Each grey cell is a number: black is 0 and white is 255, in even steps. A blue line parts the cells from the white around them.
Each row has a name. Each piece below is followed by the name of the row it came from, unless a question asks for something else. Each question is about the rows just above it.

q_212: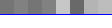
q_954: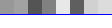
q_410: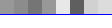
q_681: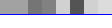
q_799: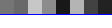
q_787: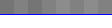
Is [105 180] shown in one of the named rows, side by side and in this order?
yes
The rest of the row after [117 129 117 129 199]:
[105 180 189]
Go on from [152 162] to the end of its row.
[ 84 129 232  95 209 220]
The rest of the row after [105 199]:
[140  24 180  66  34]
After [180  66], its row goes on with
[34]
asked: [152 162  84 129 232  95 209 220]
q_954

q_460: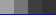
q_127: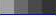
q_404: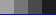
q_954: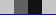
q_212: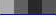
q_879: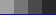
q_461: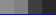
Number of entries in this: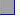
1
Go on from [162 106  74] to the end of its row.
[52]
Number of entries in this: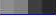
4
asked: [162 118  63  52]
q_460
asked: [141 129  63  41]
q_461
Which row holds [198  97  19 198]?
q_954

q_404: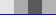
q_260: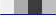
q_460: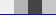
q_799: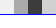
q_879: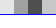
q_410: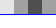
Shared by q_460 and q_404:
[179]
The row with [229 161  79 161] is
q_410
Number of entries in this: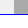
2
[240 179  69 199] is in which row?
q_460
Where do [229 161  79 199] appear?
q_879

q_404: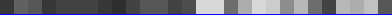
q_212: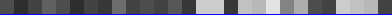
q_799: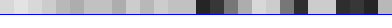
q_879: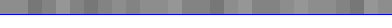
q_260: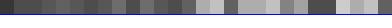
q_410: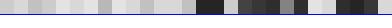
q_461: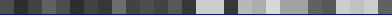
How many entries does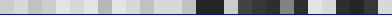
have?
28
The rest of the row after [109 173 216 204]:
[141 184 109  67 184 173 193  87]
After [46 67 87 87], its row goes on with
[ 67  77 216 216 109 173 216 204 141 184 109  67 184 173 193  87]
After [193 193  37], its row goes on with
[ 55 119 173 216 204 119  46 204 204  46  55  37 184]
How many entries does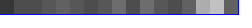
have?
17
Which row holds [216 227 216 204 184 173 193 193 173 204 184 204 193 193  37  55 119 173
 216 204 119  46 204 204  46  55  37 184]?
q_799
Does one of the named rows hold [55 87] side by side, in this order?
no

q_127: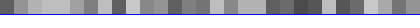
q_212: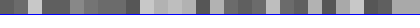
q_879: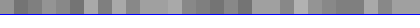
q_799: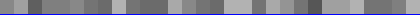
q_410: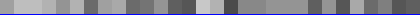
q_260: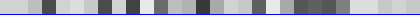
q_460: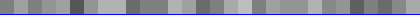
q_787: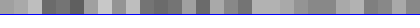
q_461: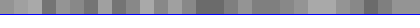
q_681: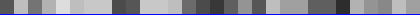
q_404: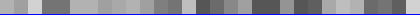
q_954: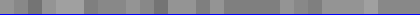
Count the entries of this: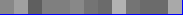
13
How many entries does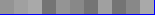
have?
11
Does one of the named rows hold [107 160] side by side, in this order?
yes
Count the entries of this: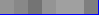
7
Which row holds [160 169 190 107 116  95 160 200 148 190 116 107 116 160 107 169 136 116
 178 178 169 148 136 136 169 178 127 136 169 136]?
q_787

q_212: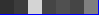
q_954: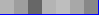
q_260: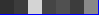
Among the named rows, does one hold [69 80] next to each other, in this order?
yes
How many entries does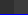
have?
2
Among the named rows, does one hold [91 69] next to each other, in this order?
no
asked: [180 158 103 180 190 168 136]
q_954
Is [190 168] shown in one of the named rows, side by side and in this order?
yes
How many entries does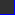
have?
1

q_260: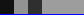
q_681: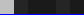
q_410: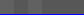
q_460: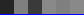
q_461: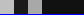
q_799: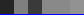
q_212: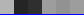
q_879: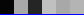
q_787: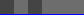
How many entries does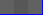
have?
3
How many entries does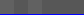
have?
6
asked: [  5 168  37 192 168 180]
q_879
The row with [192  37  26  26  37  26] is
q_681
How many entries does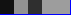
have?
5
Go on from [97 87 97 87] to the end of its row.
[87 87]

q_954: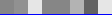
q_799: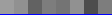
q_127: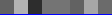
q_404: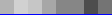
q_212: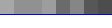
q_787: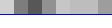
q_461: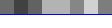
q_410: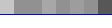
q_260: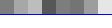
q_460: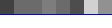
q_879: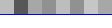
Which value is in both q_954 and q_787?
[145]
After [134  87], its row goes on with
[77]
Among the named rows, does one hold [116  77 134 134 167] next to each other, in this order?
no
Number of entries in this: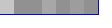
7
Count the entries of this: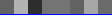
8

